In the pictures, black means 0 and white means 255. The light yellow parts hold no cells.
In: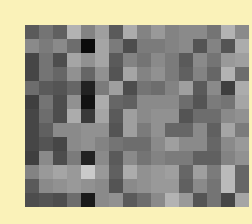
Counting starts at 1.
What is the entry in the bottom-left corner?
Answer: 77
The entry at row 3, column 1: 70
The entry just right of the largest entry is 153
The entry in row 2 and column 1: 138
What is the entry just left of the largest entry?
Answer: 153
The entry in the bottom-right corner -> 165
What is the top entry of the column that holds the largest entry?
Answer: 131
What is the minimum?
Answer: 11
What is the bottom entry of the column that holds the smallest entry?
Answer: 26
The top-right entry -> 138
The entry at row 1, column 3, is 96
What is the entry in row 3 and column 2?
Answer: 116
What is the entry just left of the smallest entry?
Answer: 109
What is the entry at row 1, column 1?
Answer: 90
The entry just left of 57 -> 172
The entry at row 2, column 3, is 138
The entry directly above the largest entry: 34
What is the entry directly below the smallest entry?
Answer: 145

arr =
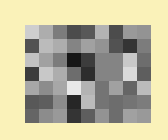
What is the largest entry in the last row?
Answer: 161
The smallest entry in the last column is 94
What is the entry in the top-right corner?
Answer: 147
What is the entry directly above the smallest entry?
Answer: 132
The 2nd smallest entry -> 38
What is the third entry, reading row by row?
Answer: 124
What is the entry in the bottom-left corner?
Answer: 101
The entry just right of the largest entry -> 179
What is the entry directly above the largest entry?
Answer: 109
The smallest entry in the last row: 52
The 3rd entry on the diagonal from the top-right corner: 132
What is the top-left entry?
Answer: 206
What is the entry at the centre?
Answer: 45
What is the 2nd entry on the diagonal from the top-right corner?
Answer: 52
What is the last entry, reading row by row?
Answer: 153
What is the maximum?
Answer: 232
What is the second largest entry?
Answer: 218
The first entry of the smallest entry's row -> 194

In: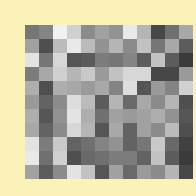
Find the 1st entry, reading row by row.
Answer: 118
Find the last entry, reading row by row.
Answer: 71
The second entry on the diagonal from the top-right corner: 168
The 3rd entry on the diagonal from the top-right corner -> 194
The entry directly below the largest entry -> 187
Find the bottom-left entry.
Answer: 161
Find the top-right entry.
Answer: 168
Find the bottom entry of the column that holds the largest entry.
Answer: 139
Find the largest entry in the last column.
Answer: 208
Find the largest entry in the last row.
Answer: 227
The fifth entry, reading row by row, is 139
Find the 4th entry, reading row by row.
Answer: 208
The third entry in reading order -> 241
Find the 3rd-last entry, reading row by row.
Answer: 139
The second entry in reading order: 132
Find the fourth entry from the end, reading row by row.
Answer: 154
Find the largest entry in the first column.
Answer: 233

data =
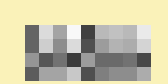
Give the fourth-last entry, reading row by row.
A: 127
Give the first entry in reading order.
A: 100
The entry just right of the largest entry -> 65
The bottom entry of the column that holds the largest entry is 200
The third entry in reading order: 164
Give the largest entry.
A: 248
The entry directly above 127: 106
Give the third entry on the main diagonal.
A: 114
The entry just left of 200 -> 164
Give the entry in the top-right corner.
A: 234
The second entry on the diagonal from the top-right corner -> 172
